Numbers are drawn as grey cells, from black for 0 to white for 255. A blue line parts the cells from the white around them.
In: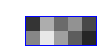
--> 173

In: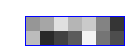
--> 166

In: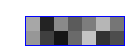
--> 35

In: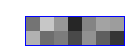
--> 199

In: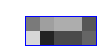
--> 159

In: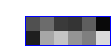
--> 108

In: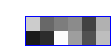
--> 104

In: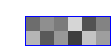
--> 143

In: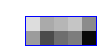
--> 170

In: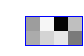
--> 246
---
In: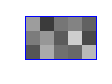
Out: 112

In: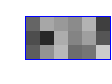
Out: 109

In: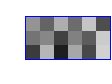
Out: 167

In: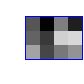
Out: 70

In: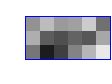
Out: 131

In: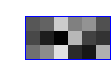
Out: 43

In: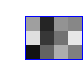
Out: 99

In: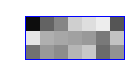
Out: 200

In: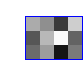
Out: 157
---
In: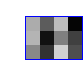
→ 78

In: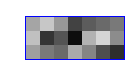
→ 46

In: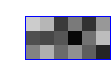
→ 37

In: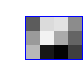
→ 63

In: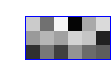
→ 93

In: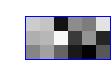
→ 87

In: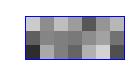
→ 79

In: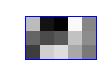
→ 121

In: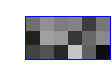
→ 12

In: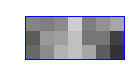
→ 50
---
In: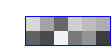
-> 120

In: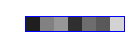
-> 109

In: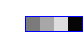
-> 167

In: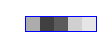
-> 91

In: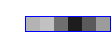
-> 29

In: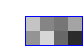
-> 215
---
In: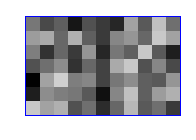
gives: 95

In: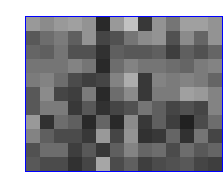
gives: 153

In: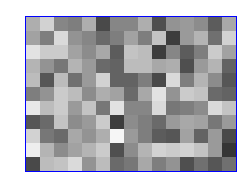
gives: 134

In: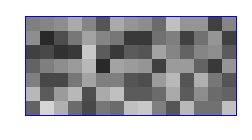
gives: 141

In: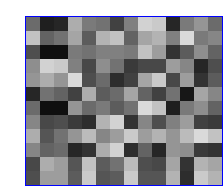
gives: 38

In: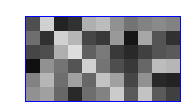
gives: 35

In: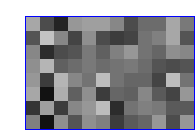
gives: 36
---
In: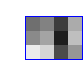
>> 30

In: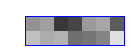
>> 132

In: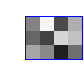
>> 214

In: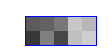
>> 191

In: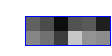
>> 147

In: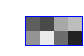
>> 109

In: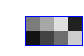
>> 110

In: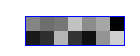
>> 148

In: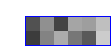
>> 89
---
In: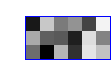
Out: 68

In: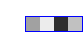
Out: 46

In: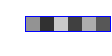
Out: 173

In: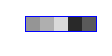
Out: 41

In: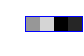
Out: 1

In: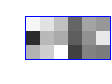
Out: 164

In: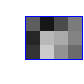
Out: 75

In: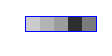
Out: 46
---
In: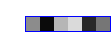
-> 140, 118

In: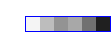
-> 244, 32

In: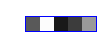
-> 89, 154

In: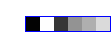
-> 3, 218

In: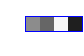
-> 140, 31

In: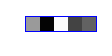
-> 154, 98

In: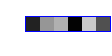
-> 34, 80

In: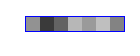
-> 146, 131

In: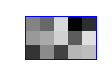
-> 132, 189
